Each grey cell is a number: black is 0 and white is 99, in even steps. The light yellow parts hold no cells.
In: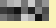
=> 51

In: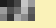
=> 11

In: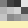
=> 48

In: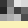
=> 20

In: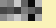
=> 54

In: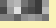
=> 39

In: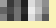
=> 60

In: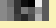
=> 53

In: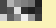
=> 28
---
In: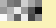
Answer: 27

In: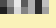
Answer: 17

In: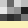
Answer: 23

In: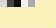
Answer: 94

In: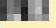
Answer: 64

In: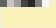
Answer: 49

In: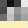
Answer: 53

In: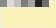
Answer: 14

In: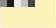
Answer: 76
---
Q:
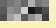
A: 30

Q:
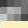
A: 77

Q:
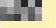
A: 39

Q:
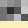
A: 44

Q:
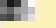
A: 32

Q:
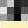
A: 61
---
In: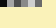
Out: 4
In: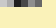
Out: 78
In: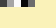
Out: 25
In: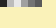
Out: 14
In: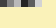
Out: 25
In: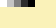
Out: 99
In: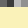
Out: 40
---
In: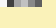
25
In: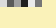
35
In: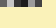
77
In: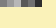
60
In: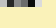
15
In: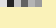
14
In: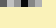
75
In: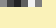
26
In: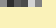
18
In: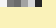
47
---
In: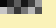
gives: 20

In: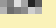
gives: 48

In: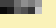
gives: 37

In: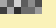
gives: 18

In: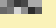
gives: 82

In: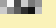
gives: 36

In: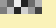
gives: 14
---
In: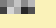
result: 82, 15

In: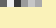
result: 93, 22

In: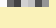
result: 98, 26

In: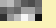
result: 95, 7

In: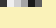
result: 93, 10

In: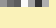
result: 97, 20

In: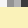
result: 95, 23

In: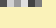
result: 87, 26
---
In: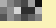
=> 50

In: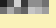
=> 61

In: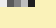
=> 12

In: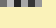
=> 59

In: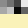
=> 38

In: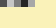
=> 65
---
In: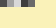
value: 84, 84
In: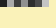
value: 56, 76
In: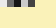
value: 8, 91
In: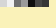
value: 60, 94
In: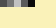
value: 75, 75
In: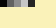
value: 55, 77
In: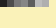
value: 52, 73
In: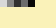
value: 19, 84
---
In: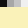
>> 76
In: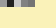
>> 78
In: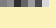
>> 18
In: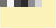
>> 28
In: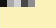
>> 81
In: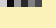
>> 60
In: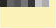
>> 33
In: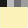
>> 43
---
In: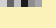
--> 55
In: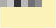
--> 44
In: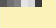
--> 84
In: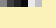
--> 91
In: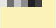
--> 13
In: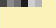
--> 80
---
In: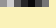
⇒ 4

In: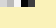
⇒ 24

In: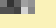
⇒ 57

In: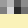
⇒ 49

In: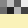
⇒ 41

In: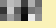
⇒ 68

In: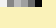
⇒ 41

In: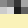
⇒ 79

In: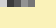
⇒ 46

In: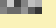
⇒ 74
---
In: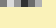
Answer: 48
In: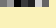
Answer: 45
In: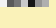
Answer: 94
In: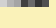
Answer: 81
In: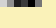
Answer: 82
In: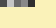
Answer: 29
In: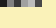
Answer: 11
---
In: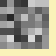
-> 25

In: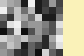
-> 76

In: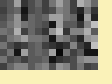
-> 30

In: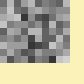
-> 44

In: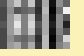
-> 33

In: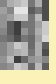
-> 52

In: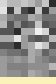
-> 83
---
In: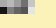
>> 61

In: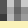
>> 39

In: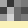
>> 41

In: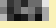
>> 31

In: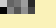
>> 45

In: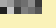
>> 38

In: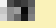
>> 61

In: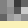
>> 34
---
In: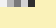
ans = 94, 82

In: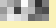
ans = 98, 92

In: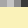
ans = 76, 65

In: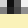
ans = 94, 82

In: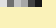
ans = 87, 76

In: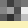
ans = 92, 74

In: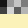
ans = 82, 76

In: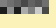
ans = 78, 66

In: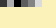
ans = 85, 68
